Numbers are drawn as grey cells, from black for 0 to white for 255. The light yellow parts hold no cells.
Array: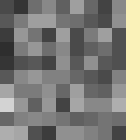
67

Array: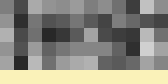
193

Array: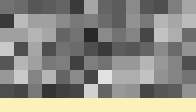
126

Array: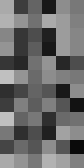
141

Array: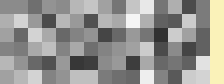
75

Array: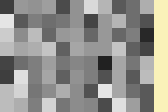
110

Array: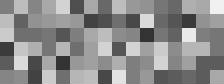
168
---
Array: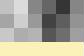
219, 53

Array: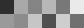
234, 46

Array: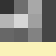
214, 50

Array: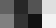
242, 17

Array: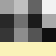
242, 15

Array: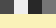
239, 40

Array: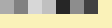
215, 38

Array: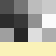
250, 38

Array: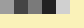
208, 34
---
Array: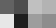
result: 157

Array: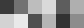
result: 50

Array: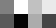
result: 172

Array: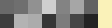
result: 69

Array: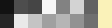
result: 146

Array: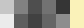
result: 101

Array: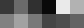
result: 77

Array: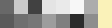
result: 43

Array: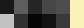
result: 18

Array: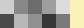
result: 54
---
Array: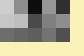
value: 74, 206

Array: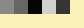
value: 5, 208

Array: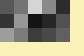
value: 20, 213

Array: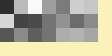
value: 116, 249

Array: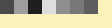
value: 221, 221

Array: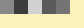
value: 209, 209

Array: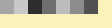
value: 110, 201

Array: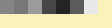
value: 70, 232

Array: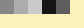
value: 202, 202
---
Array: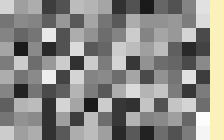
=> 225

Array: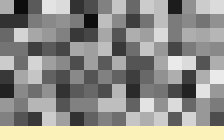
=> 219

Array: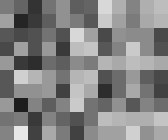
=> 189

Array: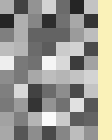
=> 195

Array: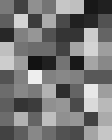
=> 32
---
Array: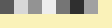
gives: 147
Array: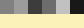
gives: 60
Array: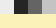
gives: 100
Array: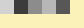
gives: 140
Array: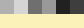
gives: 111
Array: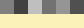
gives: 191
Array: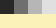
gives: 182
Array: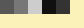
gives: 205
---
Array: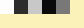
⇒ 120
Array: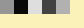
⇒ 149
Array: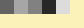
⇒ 129
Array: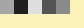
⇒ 138
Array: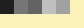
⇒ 118
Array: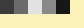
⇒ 107
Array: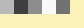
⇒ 141
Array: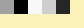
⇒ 161
